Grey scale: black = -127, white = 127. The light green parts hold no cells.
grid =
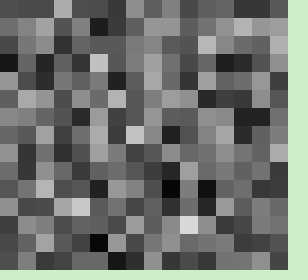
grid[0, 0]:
-49
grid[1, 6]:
-69
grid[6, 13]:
-92
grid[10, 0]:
-41
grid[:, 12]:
[-26, 18, 7, -96, -29, -64, 9, 38, 14, -6, -28, 25, -69, -4, -12]
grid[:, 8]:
[-32, 22, 5, 32, 39, -1, 21, 8, -40, -66, -49, -31, -34, -9, 16]
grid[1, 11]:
-13
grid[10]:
[-41, -11, 53, -49, -41, -94, 24, 2, -49, -120, -2, -111, -28, -17, -71, -67]
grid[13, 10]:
-21
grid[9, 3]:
-23
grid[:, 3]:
[44, -44, -77, -31, -8, -50, -44, -63, -79, -23, -49, 37, -51, -38, -59]
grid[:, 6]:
[-70, -69, -38, -41, -94, 51, -62, -67, -4, -18, 24, -13, -53, 23, -105]
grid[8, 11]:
-14
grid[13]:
[-54, -29, 35, -38, -61, -119, 23, -55, -9, 16, -21, -12, -4, -67, -61, -44]
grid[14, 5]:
-23
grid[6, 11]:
16
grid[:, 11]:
[-32, -13, 55, -25, 32, -86, 16, 3, -14, -21, -111, -89, 13, -12, -71]
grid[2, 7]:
-5
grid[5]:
[-32, 41, 20, -50, 14, -20, 51, -41, -1, 29, 16, -86, -64, -70, 13, -41]
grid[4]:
[21, -51, -82, -8, -30, -5, -94, -35, 39, -22, -74, 32, -29, -18, 23, -64]
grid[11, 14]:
-2
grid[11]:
[15, -55, -52, 37, 72, -37, -13, -57, -31, -79, -18, -89, 25, -34, -2, -22]
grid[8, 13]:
-11
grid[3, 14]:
-45
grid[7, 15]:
-2
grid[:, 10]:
[-55, -34, -44, -54, -74, 16, -37, -45, -23, 31, -2, -18, 88, -21, -52]
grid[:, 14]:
[-72, 22, -30, -45, 23, 13, -93, -30, -28, -12, -71, -2, -4, -61, 15]
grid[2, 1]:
-8
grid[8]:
[17, -74, -14, -79, -46, 31, -4, -61, -40, 12, -23, -14, 14, -11, -28, 43]
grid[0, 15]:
-38

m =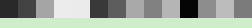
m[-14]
-86
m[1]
-60
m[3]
108
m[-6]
1
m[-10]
107

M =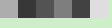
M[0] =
45
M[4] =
-61
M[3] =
-1

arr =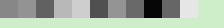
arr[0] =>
7
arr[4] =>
78
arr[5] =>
-47

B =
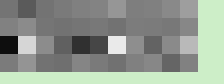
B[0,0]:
-11
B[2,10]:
57
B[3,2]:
-13
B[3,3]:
-16
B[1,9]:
-7
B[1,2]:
-10
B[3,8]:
7
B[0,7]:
-1
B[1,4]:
-10
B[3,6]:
-14
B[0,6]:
22
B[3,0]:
-4
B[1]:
[1, 11, -10, -13, -10, -7, -13, -3, -4, -7, 7]
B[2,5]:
-57

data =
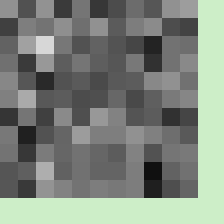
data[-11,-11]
17
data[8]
[-12, -72, -4, -25, -13, -25, -35, 2, -45, -10, -6]
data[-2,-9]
46
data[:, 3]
[-69, 15, -8, -34, -45, -35, 10, -26, -25, -30, 2]
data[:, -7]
[-10, -16, -45, -10, -37, -51, -48, 28, -13, -14, -12]
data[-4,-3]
0
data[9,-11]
-42
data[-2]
[-42, -32, 46, -30, -14, -27, -27, -2, -111, -29, -14]
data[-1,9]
-49
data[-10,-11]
-63
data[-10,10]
-60
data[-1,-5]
-7
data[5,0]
0
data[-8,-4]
-7
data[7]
[-7, -95, -45, -26, 28, -1, -1, 17, 0, -17, -38]
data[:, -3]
[-41, 11, -92, -78, 8, -32, -35, 0, -45, -111, -96]
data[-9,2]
87
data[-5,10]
-58
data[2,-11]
-29
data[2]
[-29, 33, 87, -8, -45, -29, -44, -57, -92, -13, -17]
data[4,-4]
-35
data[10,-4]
-2
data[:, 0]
[17, -63, -29, -15, 7, 0, -74, -7, -12, -42, -41]
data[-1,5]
-2

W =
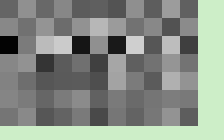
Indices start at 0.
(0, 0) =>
-26
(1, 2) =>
20
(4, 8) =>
-36
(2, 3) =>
75
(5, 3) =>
-4
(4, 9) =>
48
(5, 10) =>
-6
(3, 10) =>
-12
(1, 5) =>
55
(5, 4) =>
11
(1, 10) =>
11
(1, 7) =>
-13
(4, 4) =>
-36
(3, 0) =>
7
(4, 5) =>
-49
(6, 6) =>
-9
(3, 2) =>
-75
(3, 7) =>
-32
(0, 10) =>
-31
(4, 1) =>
-17
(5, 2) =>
-25

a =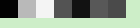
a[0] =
-125
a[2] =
116
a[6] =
-53

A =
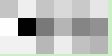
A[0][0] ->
68
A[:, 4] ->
[73, 5, 65]
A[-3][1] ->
111
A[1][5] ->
17
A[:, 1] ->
[111, -125, 113]
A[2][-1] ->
53

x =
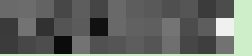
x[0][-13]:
-21
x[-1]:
[-68, -56, -50, -116, -12, -46, -42, -34, -42, -16, -57, -65, -13]
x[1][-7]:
-22
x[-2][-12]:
-12
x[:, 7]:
[-34, -30, -34]
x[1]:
[-69, -12, -78, -43, -36, -110, -22, -30, -32, -11, -51, -34, 112]
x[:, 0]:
[-21, -69, -68]
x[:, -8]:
[-58, -110, -46]
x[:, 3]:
[-56, -43, -116]

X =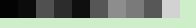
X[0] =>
-124
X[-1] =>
82
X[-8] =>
-47
